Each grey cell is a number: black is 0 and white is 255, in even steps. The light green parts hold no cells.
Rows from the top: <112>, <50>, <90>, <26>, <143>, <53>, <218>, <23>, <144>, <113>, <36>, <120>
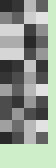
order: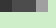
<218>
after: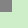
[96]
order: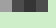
<218>
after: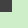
[142]

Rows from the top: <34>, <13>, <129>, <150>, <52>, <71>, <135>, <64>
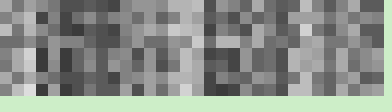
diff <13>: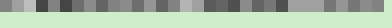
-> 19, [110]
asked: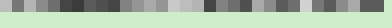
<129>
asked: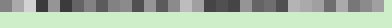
<52>
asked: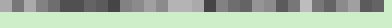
<135>
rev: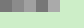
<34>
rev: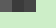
<129>

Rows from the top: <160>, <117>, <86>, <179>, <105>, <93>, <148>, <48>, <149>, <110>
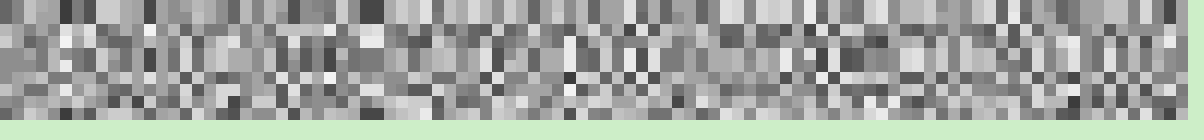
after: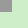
[193]
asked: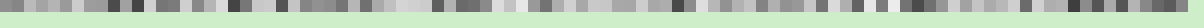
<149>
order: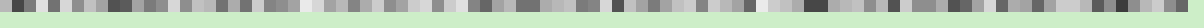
<110>

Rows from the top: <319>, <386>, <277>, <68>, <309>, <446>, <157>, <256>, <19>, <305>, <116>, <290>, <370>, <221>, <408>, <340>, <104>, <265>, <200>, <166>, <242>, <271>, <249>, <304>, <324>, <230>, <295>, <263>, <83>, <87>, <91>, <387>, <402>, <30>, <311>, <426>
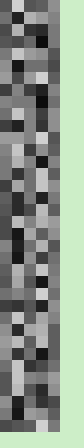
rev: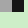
<166>
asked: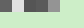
<319>
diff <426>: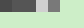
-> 3, [94]
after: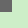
[12]
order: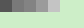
<387>
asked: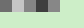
<305>
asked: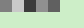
<370>

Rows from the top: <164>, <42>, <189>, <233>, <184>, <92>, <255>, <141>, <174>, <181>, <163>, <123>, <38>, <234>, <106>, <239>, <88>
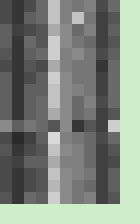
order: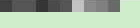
<38>
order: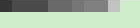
<164>
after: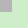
[138]
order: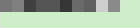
<88>
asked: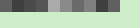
<189>

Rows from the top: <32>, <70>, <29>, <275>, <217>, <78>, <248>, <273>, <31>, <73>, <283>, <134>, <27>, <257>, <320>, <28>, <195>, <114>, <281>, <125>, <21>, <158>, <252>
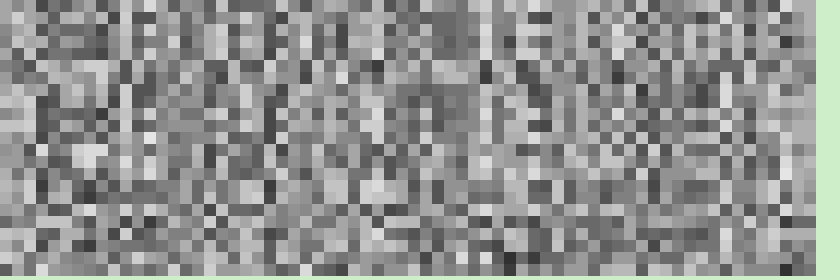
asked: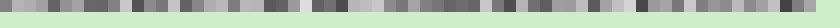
<275>
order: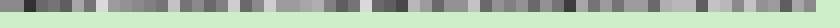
<252>
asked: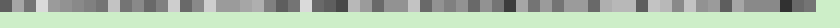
<252>
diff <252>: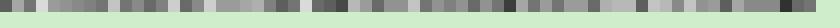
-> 36, [105]

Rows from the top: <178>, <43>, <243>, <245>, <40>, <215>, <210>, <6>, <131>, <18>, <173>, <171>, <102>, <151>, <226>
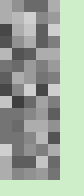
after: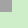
[126]
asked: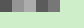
<245>

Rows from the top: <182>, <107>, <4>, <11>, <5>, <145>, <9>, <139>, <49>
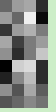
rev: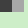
<11>
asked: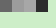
<182>
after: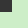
[156]
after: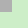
[123]

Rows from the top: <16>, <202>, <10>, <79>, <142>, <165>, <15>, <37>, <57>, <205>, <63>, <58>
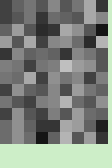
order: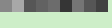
<202>
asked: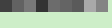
<202>
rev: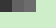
<142>
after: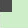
[156]
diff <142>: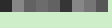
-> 1, [53]
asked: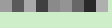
<79>
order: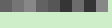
<142>

